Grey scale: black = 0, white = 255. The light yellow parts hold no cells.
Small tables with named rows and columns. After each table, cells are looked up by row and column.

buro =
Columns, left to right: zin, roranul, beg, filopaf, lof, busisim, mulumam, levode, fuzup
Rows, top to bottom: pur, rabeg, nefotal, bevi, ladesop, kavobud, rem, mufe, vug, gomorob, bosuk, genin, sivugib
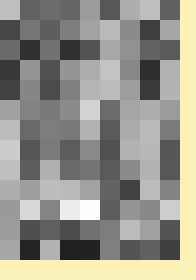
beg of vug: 176
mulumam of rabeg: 139
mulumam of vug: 139
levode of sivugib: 96
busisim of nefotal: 167
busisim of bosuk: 93
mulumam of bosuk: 148

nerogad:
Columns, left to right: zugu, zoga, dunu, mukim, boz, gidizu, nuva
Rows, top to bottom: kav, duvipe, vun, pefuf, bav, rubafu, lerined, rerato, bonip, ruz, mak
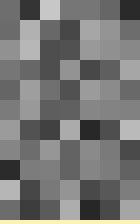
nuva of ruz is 125
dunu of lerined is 65
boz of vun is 153
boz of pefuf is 72
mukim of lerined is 171
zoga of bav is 158
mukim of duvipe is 71
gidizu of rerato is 122
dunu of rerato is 150
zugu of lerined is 155
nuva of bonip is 98
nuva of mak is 165
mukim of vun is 81
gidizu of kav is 102
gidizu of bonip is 124
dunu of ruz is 121
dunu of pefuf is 78
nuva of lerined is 186
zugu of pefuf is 118

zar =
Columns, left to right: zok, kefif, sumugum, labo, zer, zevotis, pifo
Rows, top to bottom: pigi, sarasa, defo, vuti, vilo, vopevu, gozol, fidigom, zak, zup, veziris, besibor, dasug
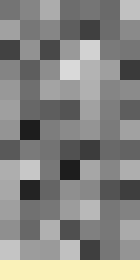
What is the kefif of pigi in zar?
133
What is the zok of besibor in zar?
143
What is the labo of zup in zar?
143
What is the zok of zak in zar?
174
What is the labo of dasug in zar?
192
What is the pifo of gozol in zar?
161
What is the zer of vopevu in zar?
161
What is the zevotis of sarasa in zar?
108
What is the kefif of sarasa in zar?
119
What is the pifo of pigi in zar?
193
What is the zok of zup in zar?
168
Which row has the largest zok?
dasug

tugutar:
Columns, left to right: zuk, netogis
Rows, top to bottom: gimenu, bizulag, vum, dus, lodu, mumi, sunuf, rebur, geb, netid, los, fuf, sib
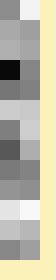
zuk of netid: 148
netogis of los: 248
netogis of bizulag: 159
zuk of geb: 122
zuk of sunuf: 127
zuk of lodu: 118
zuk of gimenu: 140
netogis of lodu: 129
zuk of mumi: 204
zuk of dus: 9

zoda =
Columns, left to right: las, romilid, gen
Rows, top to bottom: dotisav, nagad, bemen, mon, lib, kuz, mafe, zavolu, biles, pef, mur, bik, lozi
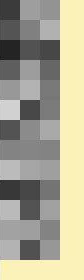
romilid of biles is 165
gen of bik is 131
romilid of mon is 157
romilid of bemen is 82
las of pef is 56
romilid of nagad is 128
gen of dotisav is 147
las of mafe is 83
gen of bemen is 71

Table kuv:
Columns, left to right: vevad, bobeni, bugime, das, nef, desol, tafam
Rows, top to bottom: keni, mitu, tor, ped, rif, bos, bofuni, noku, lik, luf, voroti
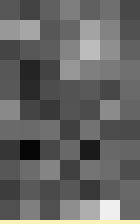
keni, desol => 111
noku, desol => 104
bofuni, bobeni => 105
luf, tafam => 104
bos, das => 84
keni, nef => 96
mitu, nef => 163
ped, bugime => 67
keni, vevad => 87
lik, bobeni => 108
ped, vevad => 87
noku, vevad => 54
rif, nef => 89
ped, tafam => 112
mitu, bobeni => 165
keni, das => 125

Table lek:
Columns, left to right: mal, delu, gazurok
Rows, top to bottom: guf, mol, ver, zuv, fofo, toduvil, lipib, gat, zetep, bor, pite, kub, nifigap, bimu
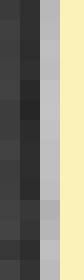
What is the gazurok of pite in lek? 177
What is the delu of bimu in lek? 51
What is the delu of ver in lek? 45
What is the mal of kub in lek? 68
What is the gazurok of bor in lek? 189
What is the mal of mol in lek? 64
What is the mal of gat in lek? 65
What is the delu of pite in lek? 56

